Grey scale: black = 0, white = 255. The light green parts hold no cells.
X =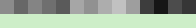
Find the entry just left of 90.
111
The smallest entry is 22
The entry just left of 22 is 61

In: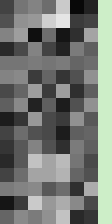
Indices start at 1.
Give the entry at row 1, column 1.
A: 67
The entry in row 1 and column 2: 117
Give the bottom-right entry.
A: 53
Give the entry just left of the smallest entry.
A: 202
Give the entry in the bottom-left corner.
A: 101
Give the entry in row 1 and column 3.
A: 131
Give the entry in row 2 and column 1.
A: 81
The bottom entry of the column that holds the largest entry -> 194
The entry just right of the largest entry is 59
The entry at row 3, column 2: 158
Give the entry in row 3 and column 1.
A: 131
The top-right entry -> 34
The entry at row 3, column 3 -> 15
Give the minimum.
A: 8
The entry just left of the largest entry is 208
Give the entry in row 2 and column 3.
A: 152
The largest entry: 229

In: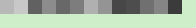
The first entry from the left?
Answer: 184
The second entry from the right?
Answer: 133
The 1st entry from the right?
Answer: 59

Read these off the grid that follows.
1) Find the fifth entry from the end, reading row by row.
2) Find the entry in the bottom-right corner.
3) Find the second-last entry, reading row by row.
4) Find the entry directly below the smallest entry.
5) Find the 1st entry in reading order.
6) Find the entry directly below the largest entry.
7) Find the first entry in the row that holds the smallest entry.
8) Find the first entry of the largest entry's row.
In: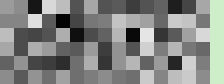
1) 202
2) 140
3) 202
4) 174
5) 155
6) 208
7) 133
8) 189
